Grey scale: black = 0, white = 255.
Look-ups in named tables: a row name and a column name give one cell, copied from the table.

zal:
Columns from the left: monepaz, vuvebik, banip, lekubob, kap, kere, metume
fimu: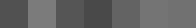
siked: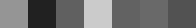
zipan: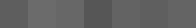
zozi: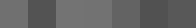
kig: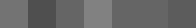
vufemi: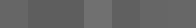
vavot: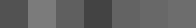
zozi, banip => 115
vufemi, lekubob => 112
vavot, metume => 109
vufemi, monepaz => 102
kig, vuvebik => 79
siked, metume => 82
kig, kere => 101
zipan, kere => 95
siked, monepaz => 149
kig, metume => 92
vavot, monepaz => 82
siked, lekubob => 203
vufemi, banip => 94
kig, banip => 101
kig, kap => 101
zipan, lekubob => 86
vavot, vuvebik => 123
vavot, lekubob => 67

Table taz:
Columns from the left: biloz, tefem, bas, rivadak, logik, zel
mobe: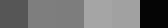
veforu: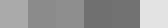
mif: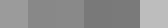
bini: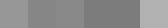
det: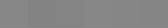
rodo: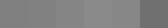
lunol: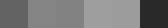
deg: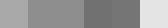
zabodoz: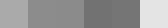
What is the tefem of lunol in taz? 132
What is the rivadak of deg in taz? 113
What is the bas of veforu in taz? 142
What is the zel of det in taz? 133
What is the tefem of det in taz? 131
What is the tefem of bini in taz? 134
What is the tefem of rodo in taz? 129
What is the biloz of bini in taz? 151
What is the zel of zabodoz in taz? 228
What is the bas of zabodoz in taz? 139

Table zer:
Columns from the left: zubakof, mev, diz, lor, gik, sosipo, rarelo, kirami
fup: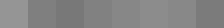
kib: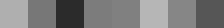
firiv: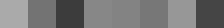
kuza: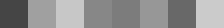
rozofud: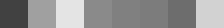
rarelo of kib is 134
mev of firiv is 115
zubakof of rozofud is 65
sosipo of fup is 140
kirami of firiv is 69
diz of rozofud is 228

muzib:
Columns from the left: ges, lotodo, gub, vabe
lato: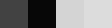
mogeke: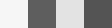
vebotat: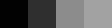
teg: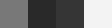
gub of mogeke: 227
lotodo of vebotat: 47
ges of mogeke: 246
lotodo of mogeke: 94
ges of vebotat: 2
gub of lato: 212
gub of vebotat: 140
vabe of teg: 243
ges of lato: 66
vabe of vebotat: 162
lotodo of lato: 7
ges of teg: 120
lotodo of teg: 41
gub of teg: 53
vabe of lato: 220
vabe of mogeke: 84

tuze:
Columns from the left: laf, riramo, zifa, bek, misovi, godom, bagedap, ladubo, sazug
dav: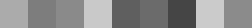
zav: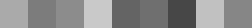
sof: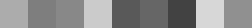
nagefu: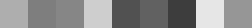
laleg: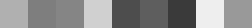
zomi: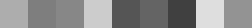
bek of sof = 203
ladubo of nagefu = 230
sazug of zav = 134
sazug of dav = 139
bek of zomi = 204
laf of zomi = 173
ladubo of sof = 215
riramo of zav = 124
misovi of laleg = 77
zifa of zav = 140
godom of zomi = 100
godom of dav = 107
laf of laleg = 176
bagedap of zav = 71
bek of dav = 201
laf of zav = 170
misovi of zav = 100
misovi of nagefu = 81
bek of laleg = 208
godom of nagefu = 97

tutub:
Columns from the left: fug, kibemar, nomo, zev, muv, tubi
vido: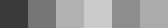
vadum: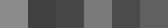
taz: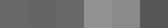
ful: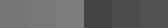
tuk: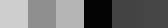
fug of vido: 58
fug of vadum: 139
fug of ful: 118
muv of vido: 141
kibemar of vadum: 65
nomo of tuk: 181
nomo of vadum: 71
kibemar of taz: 100
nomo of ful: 125
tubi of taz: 86
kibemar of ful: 120
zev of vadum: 122
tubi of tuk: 69
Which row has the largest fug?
tuk

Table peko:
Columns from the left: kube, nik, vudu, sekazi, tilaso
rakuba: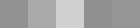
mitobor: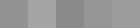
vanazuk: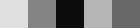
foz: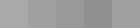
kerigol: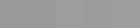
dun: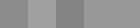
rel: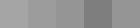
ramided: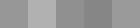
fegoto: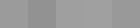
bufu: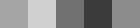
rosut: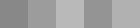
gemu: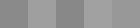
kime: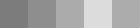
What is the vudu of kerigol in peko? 157
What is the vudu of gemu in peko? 136
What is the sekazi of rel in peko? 126
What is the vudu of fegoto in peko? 159
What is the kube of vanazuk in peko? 223
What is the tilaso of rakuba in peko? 149
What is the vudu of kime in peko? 171
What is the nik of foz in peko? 160
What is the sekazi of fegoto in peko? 160
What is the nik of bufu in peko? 208
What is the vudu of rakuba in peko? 207
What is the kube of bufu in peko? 165
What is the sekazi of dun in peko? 152
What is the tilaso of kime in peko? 172
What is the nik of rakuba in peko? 169
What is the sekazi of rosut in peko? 148
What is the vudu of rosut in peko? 185
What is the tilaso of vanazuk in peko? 104
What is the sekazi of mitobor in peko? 150

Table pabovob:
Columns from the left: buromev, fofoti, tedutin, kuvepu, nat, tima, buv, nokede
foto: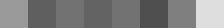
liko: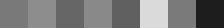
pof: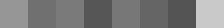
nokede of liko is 29
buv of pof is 84
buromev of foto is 154
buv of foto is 127
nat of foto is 114
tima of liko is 218
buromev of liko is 121
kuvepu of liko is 137
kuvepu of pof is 86
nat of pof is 119
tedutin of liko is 102

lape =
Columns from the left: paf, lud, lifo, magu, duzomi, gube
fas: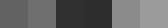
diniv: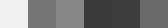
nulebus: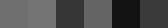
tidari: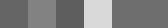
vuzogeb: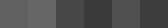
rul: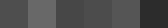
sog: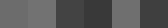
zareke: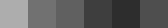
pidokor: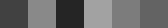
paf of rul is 78
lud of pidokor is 137
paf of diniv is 240
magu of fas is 45
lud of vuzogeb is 102
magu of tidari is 217
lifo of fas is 48
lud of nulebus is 116
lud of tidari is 130
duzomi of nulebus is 19
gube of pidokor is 99
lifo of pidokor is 37
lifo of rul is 71
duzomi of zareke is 45
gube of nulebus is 58
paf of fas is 98
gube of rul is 44
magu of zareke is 62

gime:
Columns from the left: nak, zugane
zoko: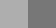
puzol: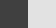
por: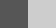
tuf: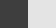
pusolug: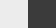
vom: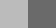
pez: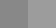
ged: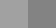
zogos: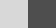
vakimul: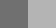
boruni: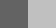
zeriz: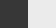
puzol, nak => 64
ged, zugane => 131
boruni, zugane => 192
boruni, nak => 99
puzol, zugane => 226
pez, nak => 136
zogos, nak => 216
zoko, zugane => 119
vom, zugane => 106
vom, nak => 187
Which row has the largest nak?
pusolug

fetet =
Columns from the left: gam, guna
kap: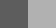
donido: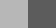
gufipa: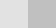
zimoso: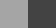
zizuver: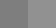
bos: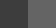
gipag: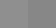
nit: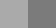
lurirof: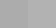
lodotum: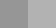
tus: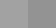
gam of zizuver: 126
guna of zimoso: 67
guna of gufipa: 192
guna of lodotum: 178
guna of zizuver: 145
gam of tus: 162
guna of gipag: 135
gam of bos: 61
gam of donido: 183
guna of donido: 92
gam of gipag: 143
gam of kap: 93
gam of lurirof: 172
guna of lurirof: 178
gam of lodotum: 150
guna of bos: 100
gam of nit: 170
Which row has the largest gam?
gufipa

